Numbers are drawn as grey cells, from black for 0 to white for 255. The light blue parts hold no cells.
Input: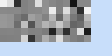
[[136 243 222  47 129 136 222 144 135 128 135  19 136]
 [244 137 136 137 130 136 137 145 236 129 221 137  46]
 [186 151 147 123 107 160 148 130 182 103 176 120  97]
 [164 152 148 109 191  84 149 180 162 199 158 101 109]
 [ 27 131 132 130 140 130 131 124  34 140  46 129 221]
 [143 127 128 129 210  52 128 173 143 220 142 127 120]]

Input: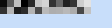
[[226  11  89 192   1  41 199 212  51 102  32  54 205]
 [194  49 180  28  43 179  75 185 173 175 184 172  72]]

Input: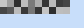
[[ 70 198 158  47 189 122 173  53 187  61]
 [187  70  88 187  56 118  53 196  46 189]]

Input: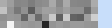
[[171 172 157 134 136 125 138 142 169 135 170 135 133 132]
 [159 194 148 120 145  92 146 161 159 145 159 145 145 108]
 [206 144 152 149 101 162 108 151 201  97 202  99  94 159]
 [148 153 244 160 154 150 154  37 148 155 148 155 155 150]]

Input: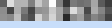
[[ 61  95 222 178 179 127 200 164 253 129  53 122 111 117 166  91]
 [ 85 141  70 174 121  69 145 150 203 165 106 220 172  73 172 133]
 [ 66 145 137 190 102  78 211 160 212 163  40 140 159  96 133 116]]

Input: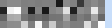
[[124 129 139 139 127 129 125 128 127  24 138 129  57 126 138]
 [132  35 241 253 132  29 132  24 133 142 224  32 140 132 233]
 [104 100 169 173 117  98 106  97 116 117 163 100 123 113 164]
 [254 127 140 141 206 126 244 126 201 125 139 126 127 220 140]]

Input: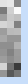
[[136 227 231]
 [250 123 208]
 [192 160 200]
 [129 213 205]
 [188 157 186]
 [150 167 150]
 [176 143 143]
 [155 148 130]
 [153 157 141]
 [ 59 212 114]
 [118 149  88]]

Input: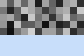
[[ 48 174  92 176 103 169  29 162  99  37 157 176]
 [201 120  37  99 194 170 128  62 106 161 175  55]
 [126 155 168 103  34 200 115 151  52 137 198 103]
 [ 37 150  24 194  91  94 132  15 139  33  54 162]
 [ 92  80  16 117 156 208  61 159 160  95 190  43]]
